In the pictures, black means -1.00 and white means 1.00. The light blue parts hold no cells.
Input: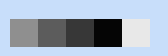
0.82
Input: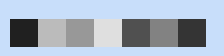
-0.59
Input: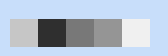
0.88
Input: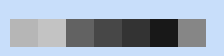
0.05
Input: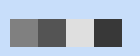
-0.56
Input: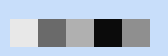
0.12
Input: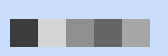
0.30
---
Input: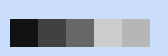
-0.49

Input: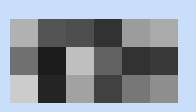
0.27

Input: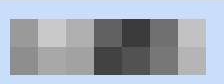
-0.48

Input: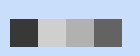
-0.56

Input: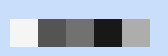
-0.34

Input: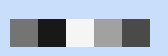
-0.81

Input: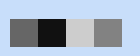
-0.20

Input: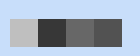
0.50
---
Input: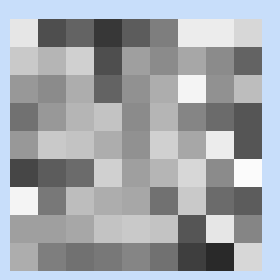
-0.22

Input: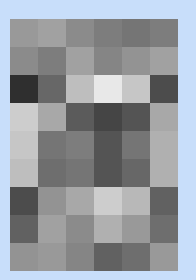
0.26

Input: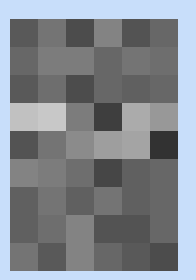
-0.14

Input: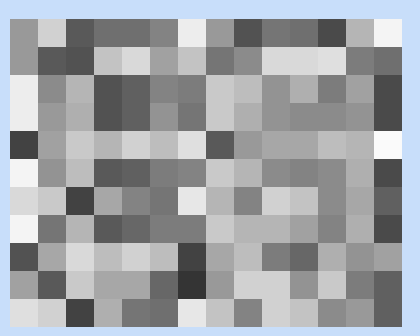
-0.13

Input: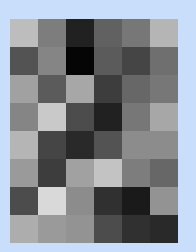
-0.13
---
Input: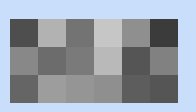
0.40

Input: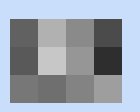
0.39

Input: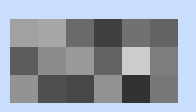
0.31

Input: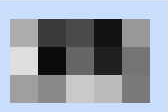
-0.54

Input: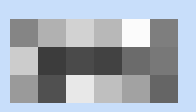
0.39

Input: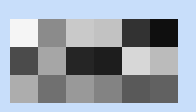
0.09

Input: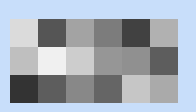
-0.33
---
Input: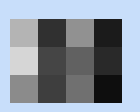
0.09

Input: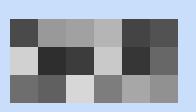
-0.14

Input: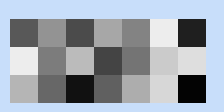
0.42

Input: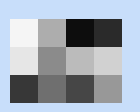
-0.57

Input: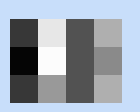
-0.57

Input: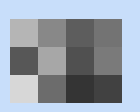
0.69

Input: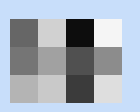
0.41

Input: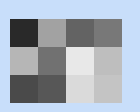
-0.42

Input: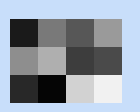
-0.69
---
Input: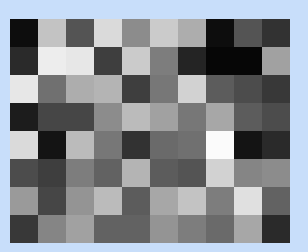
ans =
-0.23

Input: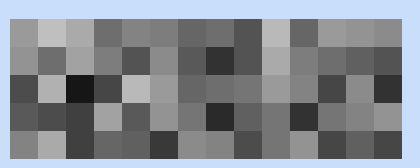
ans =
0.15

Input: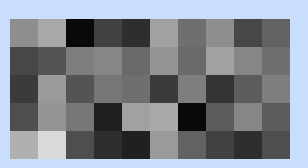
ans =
-0.28

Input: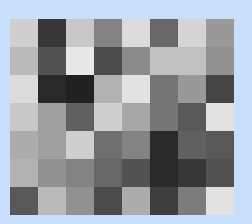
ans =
-0.36

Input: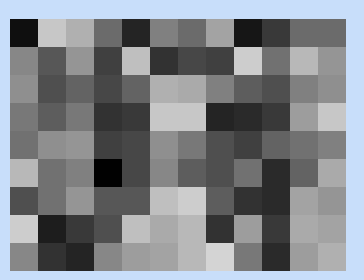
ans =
0.28
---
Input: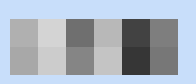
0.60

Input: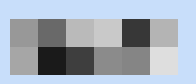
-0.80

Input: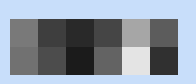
-0.40

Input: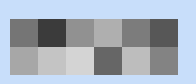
0.54

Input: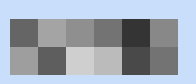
-0.26

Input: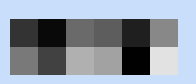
-0.49
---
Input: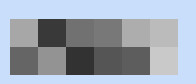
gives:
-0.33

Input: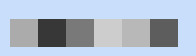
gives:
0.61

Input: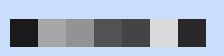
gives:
-0.47

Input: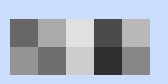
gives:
0.61

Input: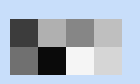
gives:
-0.92

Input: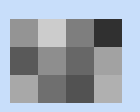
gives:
-0.13
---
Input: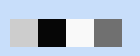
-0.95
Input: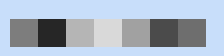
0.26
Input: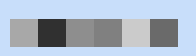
0.00
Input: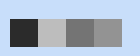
0.48
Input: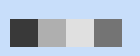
0.37
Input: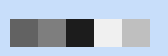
-0.78
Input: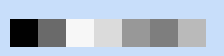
0.19
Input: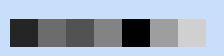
-0.99
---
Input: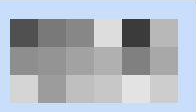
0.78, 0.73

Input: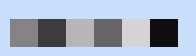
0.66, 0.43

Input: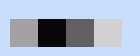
0.64, 0.27

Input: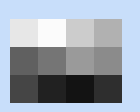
0.97, 0.81

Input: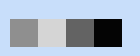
0.67, 0.12

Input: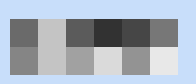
0.82, 0.71

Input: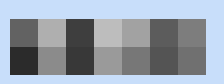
0.48, 0.37

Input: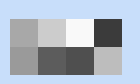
0.95, 0.60
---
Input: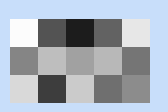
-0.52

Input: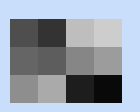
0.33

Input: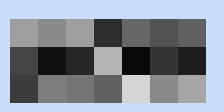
-0.02

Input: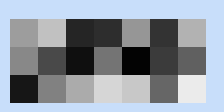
0.01

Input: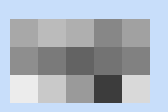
0.58

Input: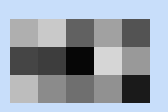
0.09

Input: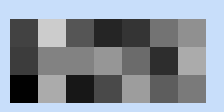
0.34

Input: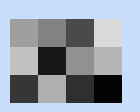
0.37

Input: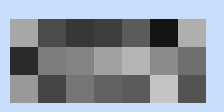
-0.46

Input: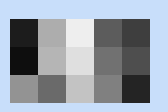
-0.17
